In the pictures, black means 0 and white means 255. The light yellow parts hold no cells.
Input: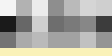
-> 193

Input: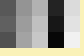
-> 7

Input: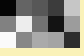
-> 164

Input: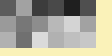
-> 191

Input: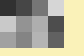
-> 180

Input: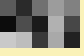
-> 169

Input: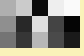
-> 74

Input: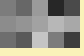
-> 124
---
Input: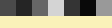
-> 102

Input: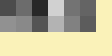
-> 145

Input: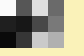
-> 202

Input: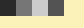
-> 83

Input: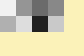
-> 201

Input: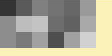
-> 189
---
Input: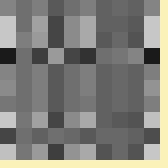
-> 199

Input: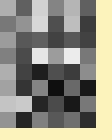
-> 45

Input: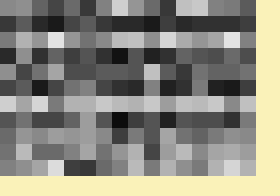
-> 178

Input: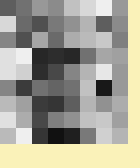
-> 180

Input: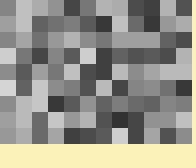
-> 140

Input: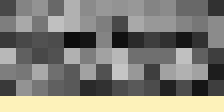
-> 62

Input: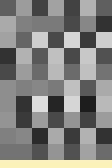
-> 107

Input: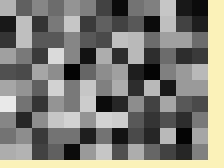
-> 128

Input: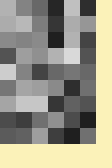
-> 112
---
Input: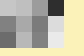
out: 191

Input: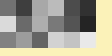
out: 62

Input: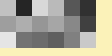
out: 37

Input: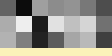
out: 12

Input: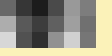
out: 54

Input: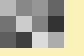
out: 136
